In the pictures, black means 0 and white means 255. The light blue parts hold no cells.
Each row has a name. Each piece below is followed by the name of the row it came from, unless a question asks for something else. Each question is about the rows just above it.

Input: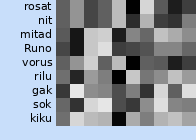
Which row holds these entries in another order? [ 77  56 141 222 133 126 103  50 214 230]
sok
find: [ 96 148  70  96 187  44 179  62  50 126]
nit
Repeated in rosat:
[96]
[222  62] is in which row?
Runo

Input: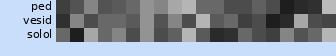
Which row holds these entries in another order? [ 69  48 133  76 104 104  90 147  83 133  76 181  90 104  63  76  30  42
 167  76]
vesid
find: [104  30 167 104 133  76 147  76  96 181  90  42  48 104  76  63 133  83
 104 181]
solol
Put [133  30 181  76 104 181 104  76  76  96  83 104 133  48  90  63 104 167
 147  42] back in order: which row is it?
solol
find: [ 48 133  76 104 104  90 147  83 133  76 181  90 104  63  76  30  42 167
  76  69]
vesid
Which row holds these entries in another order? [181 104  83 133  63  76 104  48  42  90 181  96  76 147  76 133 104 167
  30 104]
solol
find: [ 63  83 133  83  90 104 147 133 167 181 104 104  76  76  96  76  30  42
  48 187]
ped

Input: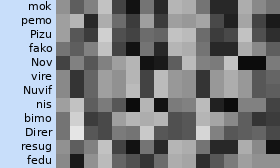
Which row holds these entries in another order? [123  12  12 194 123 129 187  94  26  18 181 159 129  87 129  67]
Nov
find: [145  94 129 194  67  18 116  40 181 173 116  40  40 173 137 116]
mok
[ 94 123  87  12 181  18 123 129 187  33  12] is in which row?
nis
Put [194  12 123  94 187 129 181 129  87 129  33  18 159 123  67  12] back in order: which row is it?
nis

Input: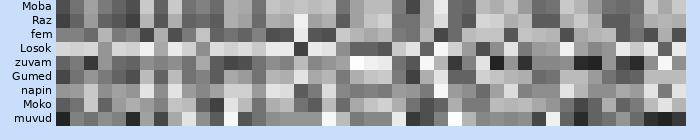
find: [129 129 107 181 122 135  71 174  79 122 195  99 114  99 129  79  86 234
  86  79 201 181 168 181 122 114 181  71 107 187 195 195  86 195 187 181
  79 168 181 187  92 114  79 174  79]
fem
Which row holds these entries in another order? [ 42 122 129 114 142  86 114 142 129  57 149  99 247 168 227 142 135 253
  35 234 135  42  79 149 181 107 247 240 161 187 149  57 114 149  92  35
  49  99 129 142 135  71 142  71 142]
zuvam
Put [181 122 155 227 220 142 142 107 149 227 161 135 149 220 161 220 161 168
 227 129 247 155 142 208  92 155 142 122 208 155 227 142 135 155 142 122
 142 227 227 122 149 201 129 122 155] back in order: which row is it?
napin
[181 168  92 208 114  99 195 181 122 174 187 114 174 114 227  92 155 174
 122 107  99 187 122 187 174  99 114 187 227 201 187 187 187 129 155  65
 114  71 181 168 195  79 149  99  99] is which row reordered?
Gumed

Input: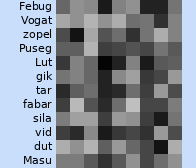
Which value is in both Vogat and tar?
[110]
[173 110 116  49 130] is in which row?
Vogat

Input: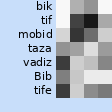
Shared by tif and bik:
[248]
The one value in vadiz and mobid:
[206]

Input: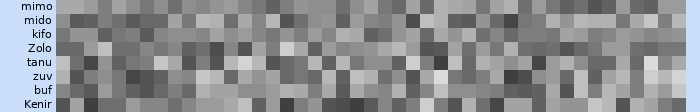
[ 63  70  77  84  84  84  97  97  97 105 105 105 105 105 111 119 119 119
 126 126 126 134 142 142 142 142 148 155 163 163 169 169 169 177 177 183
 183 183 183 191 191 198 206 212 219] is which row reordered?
zuv
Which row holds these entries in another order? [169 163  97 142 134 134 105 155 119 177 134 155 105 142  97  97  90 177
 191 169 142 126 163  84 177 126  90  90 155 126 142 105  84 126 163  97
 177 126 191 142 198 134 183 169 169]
buf
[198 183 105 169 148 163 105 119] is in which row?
zuv
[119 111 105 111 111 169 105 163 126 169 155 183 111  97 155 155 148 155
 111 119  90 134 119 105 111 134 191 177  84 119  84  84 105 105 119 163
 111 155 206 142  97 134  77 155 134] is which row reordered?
Zolo
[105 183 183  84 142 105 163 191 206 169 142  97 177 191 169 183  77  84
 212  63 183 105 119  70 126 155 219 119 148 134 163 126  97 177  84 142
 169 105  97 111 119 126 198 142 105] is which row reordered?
zuv

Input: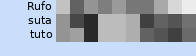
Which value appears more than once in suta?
[188]
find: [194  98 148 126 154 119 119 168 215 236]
Rufo
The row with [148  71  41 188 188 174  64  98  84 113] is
suta
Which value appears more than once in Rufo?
[119]
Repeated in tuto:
[188]

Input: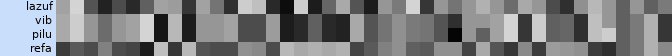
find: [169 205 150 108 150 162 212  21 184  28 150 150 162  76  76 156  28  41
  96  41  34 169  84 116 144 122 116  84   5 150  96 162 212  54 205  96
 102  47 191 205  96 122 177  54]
pilu
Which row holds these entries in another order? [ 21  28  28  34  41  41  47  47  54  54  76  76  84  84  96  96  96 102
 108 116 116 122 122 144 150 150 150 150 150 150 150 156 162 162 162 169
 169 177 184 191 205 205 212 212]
vib
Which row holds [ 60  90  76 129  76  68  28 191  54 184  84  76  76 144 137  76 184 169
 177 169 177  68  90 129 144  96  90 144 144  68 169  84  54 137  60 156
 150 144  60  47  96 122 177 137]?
refa

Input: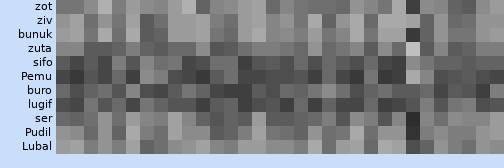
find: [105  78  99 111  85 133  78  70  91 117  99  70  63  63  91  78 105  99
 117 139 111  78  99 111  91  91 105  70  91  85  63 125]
buro
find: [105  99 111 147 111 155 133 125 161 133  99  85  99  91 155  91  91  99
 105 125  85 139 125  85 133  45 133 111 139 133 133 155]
ser
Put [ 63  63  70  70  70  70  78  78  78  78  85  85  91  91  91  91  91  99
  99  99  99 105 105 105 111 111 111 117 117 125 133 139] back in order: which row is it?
sifo

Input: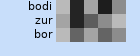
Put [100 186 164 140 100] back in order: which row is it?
bor
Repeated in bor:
[100]
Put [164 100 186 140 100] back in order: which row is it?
bor
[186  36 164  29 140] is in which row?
bodi

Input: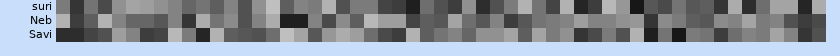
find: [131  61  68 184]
Savi
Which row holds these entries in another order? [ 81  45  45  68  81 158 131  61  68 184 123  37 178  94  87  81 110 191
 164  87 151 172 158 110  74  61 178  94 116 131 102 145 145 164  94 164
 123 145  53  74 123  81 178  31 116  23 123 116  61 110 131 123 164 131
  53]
Savi
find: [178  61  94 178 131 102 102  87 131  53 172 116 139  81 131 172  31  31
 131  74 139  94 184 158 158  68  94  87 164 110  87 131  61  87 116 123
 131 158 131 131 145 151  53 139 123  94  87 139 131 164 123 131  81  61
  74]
Neb
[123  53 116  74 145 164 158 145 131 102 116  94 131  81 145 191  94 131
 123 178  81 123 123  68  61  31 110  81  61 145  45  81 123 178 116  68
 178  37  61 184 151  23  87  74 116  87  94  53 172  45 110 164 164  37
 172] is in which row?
suri
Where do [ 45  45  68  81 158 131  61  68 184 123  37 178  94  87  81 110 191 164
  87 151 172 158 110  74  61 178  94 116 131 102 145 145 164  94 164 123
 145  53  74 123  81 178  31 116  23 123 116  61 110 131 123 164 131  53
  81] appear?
Savi
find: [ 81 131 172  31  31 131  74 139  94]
Neb

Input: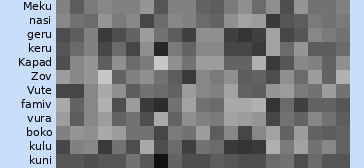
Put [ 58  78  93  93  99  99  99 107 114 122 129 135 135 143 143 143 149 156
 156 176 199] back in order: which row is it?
Zov
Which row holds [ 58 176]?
kulu
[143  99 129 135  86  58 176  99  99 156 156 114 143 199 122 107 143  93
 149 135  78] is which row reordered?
Kapad
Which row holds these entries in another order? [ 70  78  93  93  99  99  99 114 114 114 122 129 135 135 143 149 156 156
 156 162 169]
vura
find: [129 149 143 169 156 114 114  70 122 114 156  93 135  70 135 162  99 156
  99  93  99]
boko
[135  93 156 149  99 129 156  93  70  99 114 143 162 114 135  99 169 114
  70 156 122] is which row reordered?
boko

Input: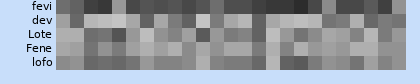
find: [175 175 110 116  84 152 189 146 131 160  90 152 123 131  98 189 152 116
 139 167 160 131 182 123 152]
Lote
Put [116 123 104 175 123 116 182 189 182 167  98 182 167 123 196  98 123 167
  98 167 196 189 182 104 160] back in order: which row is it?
dev
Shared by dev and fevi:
[98]
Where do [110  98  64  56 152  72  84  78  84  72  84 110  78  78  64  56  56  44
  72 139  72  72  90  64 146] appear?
fevi

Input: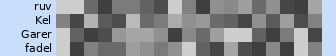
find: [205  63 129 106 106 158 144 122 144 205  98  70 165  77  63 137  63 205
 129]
fadel
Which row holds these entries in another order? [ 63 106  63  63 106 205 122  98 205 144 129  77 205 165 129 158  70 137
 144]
fadel
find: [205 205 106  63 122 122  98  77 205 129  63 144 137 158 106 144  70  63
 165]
ruv
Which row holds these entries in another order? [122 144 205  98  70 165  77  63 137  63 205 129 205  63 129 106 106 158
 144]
fadel
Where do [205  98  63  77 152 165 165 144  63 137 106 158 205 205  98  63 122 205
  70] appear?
Garer
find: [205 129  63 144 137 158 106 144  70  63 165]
ruv

